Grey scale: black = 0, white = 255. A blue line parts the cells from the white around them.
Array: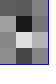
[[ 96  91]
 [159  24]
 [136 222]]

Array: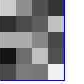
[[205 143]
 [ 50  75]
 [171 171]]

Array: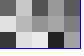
[[101 198]
 [226 186]
 [ 58 222]]

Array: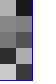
[[178  23]
 [135 128]
 [118  84]]

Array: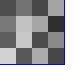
[[ 78 115]
 [121 194]
 [ 94 200]]

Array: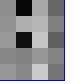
[[142   7]
 [146 175]
 [153  16]]
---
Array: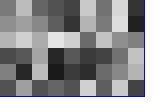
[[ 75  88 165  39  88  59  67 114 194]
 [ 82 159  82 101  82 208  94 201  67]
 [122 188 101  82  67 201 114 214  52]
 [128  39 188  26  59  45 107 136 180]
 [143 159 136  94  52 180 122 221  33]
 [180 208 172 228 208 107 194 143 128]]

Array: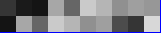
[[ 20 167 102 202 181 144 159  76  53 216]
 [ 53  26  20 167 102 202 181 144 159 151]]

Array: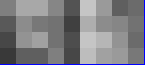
[[ 57  95  95 127  71 189 161 154 120]
 [ 71 147 161 114  77 197 182 147 107]
 [ 89 140 120 114  64 174 140 134 114]
 [127 168 168 134  83 197 154  95 107]]

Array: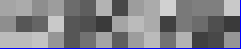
[[142  86 101 201  86  79  58 165 187 171  64 121 108  79  58]
 [165 171 142 157 108  94 179  72 157 171 209 121 127 127 201]
 [187 187 195 150  86 114 165  94 157 187 114 179  64  72 150]]

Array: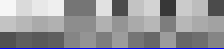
[[ 81  95  89  95 133 148 125 156 117 103 156 103 110 133]
 [195 183 170 177 141 141 177 148 170 183 125 183 170 162]
 [246 218 232 239 117 117 225  75 195 211  55 203 189  75]]

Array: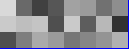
[[ 79 126 170 155 119 134 148 177]
 [202 190 196  79 202  93 184  49]
 [217 105  64  86 162 155 113 142]]

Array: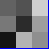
[[ 20 179 143]
 [ 98  82 207]
 [120  43 158]]
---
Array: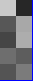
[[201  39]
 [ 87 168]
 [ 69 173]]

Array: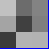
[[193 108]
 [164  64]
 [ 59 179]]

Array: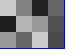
[[201 130]
 [ 32 179]
 [152 103]]

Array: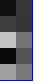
[[ 16  55]
 [ 61  53]
 [194 115]]

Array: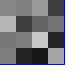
[[135 127]
 [182  62]
 [119 125]]

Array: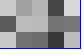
[[202 162]
 [ 93 188]
 [199 114]]

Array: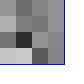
[[149 110]
 [176 125]
 [117  44]]

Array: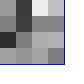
[[154  60]
 [129  62]
 [ 44 125]]

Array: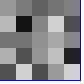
[[151 123]
 [185  18]
 [117 117]]
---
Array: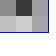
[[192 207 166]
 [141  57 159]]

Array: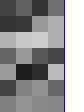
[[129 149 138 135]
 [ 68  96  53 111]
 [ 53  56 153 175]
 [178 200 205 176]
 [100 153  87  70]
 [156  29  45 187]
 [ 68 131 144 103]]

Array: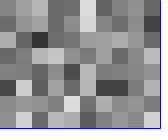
[[144 209 105 184 172  91 130 150 138 208]
 [133 160 182 106 109 220  98 129 145 103]
 [108 148 161 105 141 214 132 110 141  68]
 [174 101  52 109 115 157 160 172 151 106]
 [104 126 182 197 144 122 159 106 136 186]
 [130 125 102 140  76 184 123 129 134 147]
 [ 72 204  94 163 105 182  67  67 122 177]
 [140 152 146 129 219 114 174 140 149 122]]

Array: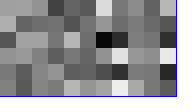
[[129  89 133 123 182 149 164 237 169 120  92]
 [160 161 147  66 100  89 219 120 140  98 183]
 [175 100 110 114  83 115 150 109 123 106  86]
 [ 86 162 162 118 182 110   8  44 126 117  48]
 [147 153 129  94 120 101 146 225 151 142 233]
 [121  92 134 148  94  98  78  49 123 120  40]]

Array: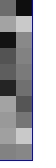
[[130 135]
 [108  14]
 [163 201]
 [ 19 137]
 [ 83 130]
 [ 94 122]
 [ 36 112]
 [163  85]
 [153 117]
 [160 201]]

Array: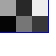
[[  5 118  56]
 [163  40 237]]

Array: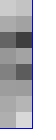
[[175 216]
 [204 195]
 [171 162]
 [100  62]
 [151 163]
 [129  92]
 [157 156]
 [169 181]]

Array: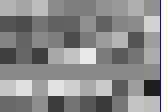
[[107 109 142  60 116  87  58 120 195 190]
 [178 164 189 137 127 125 146 151 175 143]
 [ 85  76 116  97  98 144  96 133 138 209]
 [132 101 135 127  77 123 155 180  85 157]
 [ 64 102  64 167 194 232 123  90 116 171]
 [136 136 136 136 136 136 136 136 136 137]
 [198 223 159 225 206 170 201  92 157  30]]

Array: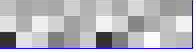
[[ 51 225 205 127 157 201  51 124 199 250 191 185]
 [192 166 173 167 206 177 204 170 215 186 152 157]
 [224 176 237 210 161 181 241 211 134 171 193 242]]
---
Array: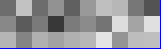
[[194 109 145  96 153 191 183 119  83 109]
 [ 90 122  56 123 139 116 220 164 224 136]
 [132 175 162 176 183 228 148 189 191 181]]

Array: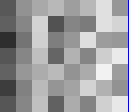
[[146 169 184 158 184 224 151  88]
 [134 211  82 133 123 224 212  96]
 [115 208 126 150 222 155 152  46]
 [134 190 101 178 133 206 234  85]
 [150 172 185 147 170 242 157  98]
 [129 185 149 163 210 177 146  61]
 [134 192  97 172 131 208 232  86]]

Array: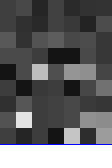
[[ 72  37  65  42  50  51  63]
 [ 48  41  65  57  35  76  63]
 [ 50  83  93  72  76  55  88]
 [ 74  61  20  20  73  55  74]
 [ 74 190  79 149 143  69  20]
 [ 20  57  61  20  71 113  61]
 [ 86  61  65  72  58  54  48]
 [227  61  65  72 144 140  82]
 [ 37  61  20 197  45 156  63]]

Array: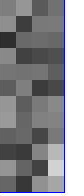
[[150  90 113 126]
 [ 61 121 122 143]
 [105 108 104  46]
 [ 65  73  79 137]
 [114 117  94 117]
 [127  60  72  93]
 [ 93 122 137 150]
 [102 129 131 154]
 [104  70 121  97]
 [ 58 133 184  65]
 [100  66 210 149]
 [ 55 145 166 102]]

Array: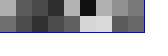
[[ 90  73  45 178  18 176 144 120 174]
 [ 75  50  75  96 215 218  90 104 111]]

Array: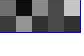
[[ 13 138  73 198 111]
 [148  49  73  49  58]]

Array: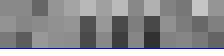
[[138 101 149 163 185 159 186 135 177 130 119 198 149 137]
 [133 139 145 148  82 152  73 127  71 144 124 104 128 146]
 [ 93 152 143 142  73 136  62 133  50 130 134 120  99 121]]
